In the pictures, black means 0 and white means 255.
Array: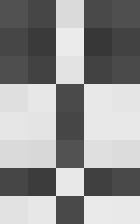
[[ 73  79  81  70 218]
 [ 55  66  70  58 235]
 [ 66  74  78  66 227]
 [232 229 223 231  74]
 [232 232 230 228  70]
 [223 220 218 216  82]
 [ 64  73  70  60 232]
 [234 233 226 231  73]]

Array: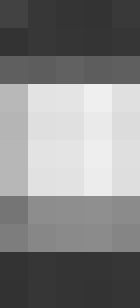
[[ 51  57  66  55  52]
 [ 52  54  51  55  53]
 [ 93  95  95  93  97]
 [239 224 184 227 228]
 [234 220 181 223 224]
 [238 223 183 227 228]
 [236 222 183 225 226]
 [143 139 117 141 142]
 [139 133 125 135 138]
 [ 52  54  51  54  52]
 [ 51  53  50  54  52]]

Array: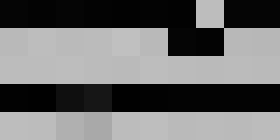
[[  5   5   5   3   5   3   2   3   2 189]
 [184 183 185 189 186 187 192 185   5   3]
 [187 186 188 188 189 187 186 189 187 186]
 [  3   3   2   1  15  22   1   2   3   3]
 [186 188 189 188 176 169 188 190 186 187]]

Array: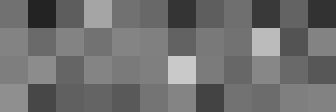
[[ 99  50 113  35  93 165 113 104  52  94 111  57]
 [ 83 131 131 106 131 114 132 128  98 121 114 187]
 [105  87 126 140 101 132 122 127 201 123 103 135]
 [127 130 143  71  96 100  89 116 132  67 114 108]]

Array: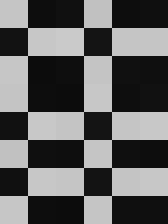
[[ 13  15 197  13  16 193]
 [197 197  18 199 202  20]
 [ 16  15 198  12  14 196]
 [ 14  17 196  13  12 199]
 [197 200  17 200 196  20]
 [ 15  13 193  15  14 197]
 [196 199  16 199 197  19]
 [ 15  15 198  13  12 197]]

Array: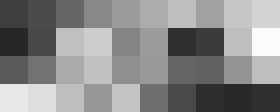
[[197 211  62  75 102 136 154 172 191 161]
 [190 251  39  72 192 205 132 156  47  59]
 [148 190  90 114 171 193 143 152 100  97]
 [ 41  47 231 222 190 151 196 111  73  46]]

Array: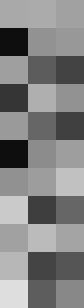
[[171 161 169]
 [146 152  14]
 [ 92  67 159]
 [175 146  53]
 [102  64 154]
 [140 158  14]
 [157 193 145]
 [ 62 102 202]
 [187 164 161]
 [ 68  85 183]
 [ 93 136 222]]

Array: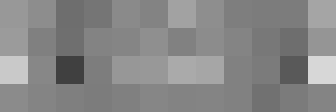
[[124 165 152 141 110 117 138 131 162 142 126 124]
 [110 149 155 128 111 131 133 143 129 140 132 120]
 [ 89 215 201 135  64 125 151 152 170 166 129 123]
 [123 132 139 132 127 124 128 134 131 132 129 113]]
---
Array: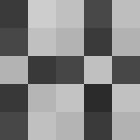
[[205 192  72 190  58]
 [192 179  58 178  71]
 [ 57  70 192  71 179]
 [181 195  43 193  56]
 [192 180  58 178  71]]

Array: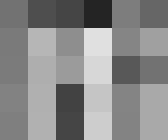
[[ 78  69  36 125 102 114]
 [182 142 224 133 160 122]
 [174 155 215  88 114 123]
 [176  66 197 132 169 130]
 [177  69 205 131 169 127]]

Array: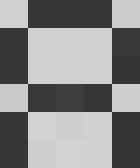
[[ 54  54  54 204 208]
 [209 209 209  57  54]
 [209 208 208  52  54]
 [ 56  61  55 207 202]
 [210 206 209  53  55]
 [206 210 209  52  55]]

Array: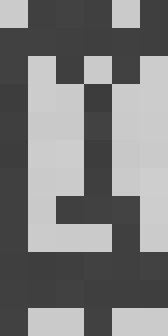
[[ 64  66  64 202  63 203]
 [ 65  64  63  64  63  65]
 [204  63 202  65 204  65]
 [204 202  60 203 204  61]
 [201 201  66 202 203  63]
 [204 205  61 200 202  61]
 [202 203  63 202 206  64]
 [201  64  65  67 205  64]
 [203 202 202  64 203  64]
 [ 62  63  65  64  66  63]
 [ 63  65  63  63  62  64]
 [202 202  65 203 203  65]]

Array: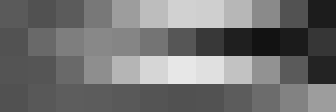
[[ 81  91 120 157 189 209 207 183 138  82  28  90]
 [105 126 136 133 116  86  56  31  18  27  54  82]
 [ 85 105 142 181 214 231 224 194 146  90  35  84]
 [ 88  93  92  89  84  81  82  92 108 130 157  81]]

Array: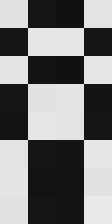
[[ 21  16 227 225]
 [230 229  21  21]
 [ 19  17 230 228]
 [226 228  20  21]
 [230 227  21  18]
 [ 21  20 230 227]
 [ 18  18 225 228]
 [ 22  19 233 225]]

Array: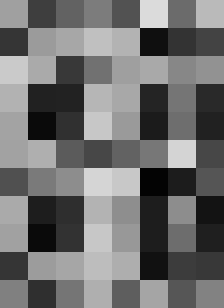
[[ 62  98 124  82 219 107 186 160]
 [155 167 192 179  15  51  67  53]
 [170  56 113 159 169 135 146 202]
 [ 33  34 182 168  36 117  41 178]
 [ 10  48 199 154  27 110  33 163]
 [175  91  71  98 119 212  71 162]
 [122 141 213 200   3  28  85  80]
 [ 29  46 179 142  29 141  19 170]
 [ 10  50 199 152  29 109  31 161]
 [156 166 189 174  17  60  56  53]
 [ 47 117 175  94 165  86 130 128]]

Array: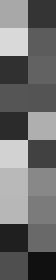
[[ 52 168]
 [ 92 217]
 [ 98  48]
 [ 84  85]
 [175  43]
 [ 65 210]
 [136 185]
 [123 183]
 [105  31]
 [ 16  79]]
